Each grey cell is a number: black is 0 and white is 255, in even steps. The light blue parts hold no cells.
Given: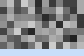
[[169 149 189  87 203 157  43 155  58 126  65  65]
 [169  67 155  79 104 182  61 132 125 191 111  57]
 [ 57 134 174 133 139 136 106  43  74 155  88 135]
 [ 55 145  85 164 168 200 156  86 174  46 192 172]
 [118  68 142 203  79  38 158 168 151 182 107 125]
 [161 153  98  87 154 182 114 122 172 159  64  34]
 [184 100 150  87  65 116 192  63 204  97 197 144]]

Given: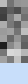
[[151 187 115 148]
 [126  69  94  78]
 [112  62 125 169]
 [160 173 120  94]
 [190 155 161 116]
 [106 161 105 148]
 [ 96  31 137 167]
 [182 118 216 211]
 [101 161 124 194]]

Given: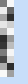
[[248 124]
 [102 237]
 [ 47 163]
 [207 230]
 [246 179]
 [151  44]
 [188  54]
 [245 123]
 [214  69]
 [ 46 173]
 [159 249]]

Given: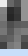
[[147 236 103  80]
 [147 131  43  57]
 [147 125  38  53]
 [ 96 110  78  92]
 [124 119  88 116]
 [ 84  93  98 122]
 [ 68  65 119 131]]

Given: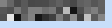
[[ 97 130 102  73  89  72  74  75  86  97  82  72  95 101  86]
 [ 96  86  79 120  91 127 127 110 120  72 186  19  78 110 127]
 [132  80 228  17 102 130  22  47  64 124  81 141  61 193  91]]

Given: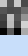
[[ 73 197  83 200]
 [108  84  73  76]
 [147  68 191  84]
 [210  58 187  71]
 [170   4  90   3]]

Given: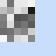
[[243 226 114 232 233]
 [ 25 190 168 227 206]
 [107 130 235  81  87]
 [ 91 121 218 101 117]
 [205 107 115 148 132]
 [135 247 128 219 228]]
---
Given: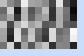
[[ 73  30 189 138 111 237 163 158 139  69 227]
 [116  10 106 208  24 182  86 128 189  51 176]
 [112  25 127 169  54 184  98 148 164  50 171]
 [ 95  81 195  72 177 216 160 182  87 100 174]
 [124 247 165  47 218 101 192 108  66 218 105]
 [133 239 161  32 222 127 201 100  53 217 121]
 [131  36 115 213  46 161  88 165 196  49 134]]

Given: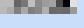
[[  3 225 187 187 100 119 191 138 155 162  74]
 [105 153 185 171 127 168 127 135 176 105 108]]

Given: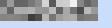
[[101 121 106 155 100 102 120 139 212  90 205 207 240 134]
 [185 154 157 101 173 172 177 153 149 187 100 168 116  76]
 [124 127 132 135 131 123  61  78 183 118 159 169 172 116]]

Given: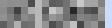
[[163 131 145 142 143 141  77 184 149  94  98 114 153 200 165]
 [ 75 153 140 115  65 128 176 184  87 198 172 116  40 115  85]
 [117 145 145 128  98 138 127 184 116 150 138 112  90 131 125]
 [148  93  94 123 175 109 114 184 148  78 101 146 193  71 135]]

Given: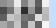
[[ 94 241 142 156 236 130 181]
 [ 78 189  76 115 199  46 149]
 [221 182  96 199 184 117 106]
 [100 245 168 141 195 103 197]]

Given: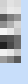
[[226 219 209]
 [233 229 215]
 [126 148  87]
 [176 213 143]
 [232 201 246]
 [ 83 108  76]
 [ 73 109  33]
 [229 197 240]
 [127  88 153]]

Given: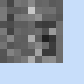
[[ 90  94 105  70 118 112 136 101 104]
 [113  93 121  93  92  98 200 116 111]
 [ 97  87 122  62 118 123 129 145  97]
 [ 62 111  80  76  93  93 104  65  59]
 [154 112 122  67 105  98 102 110  81]
 [ 52 108 102 135  96  94 172  94  32]
 [ 60 109 116  85  93  96 115 134 106]
 [ 58 108  85 130 114  91  91 162  57]
 [140 107  83  96 108 121 170 100 136]]
